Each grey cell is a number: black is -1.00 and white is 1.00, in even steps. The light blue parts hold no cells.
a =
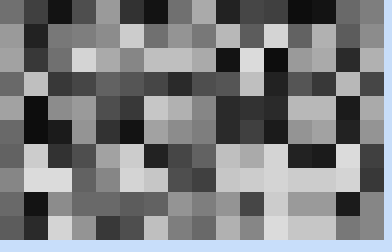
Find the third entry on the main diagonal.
-0.12
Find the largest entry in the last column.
0.39
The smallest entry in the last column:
-0.56
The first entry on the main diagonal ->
-0.12
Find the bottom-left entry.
-0.28
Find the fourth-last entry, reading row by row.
0.55
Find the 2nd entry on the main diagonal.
-0.73
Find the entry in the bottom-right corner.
0.05
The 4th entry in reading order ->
-0.39
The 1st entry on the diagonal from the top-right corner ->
-0.01
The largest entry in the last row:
0.72
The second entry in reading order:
-0.50
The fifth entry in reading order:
0.21
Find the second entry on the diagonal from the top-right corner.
-0.28
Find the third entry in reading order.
-0.85
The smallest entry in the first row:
-0.90
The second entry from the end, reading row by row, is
-0.06

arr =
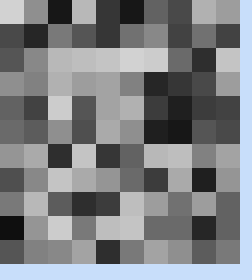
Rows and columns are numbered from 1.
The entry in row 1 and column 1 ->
0.65
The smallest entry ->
-0.88
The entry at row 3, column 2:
0.07
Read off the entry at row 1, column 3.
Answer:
-0.82
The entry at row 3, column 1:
-0.33
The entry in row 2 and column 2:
-0.70
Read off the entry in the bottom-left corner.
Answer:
-0.33
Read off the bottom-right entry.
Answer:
-0.05
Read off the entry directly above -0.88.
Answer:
-0.05
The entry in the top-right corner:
0.23
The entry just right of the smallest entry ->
0.17
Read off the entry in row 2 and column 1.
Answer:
-0.43
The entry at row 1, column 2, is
0.12

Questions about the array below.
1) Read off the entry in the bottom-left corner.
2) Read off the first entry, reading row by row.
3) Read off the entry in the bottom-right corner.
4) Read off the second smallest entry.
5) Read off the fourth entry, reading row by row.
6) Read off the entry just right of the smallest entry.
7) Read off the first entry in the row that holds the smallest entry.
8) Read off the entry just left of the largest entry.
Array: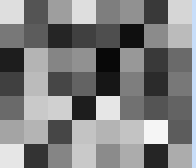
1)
0.80
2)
0.74
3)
0.35
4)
-0.88
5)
0.74
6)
0.19
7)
-0.77
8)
0.53

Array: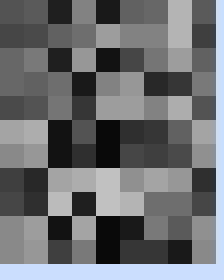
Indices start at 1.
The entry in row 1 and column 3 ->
-0.75
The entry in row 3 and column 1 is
-0.19
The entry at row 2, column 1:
-0.46
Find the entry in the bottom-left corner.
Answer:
0.08
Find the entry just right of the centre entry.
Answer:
-0.63
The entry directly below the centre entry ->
-0.93
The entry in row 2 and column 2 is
-0.41
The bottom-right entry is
0.08
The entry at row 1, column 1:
-0.36
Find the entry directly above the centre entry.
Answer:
0.24
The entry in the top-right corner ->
-0.30
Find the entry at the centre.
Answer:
-0.93
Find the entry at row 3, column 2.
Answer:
-0.04
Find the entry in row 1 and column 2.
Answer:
-0.30
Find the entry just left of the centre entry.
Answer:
-0.36
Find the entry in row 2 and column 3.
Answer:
-0.25

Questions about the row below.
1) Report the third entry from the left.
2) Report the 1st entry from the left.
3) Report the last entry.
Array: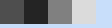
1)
0.00
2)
-0.39
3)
0.72

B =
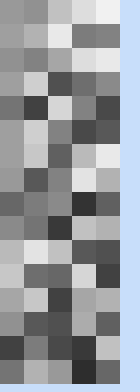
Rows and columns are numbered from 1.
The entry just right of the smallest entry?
-0.19
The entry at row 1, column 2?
0.14
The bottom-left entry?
-0.09
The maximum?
0.89
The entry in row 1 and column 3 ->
0.51
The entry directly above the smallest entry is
-0.55
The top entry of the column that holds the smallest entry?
0.73
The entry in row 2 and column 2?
0.40
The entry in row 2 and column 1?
0.25
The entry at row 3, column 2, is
0.02
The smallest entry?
-0.65
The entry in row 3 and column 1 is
0.14
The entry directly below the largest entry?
0.02
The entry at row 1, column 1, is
0.20
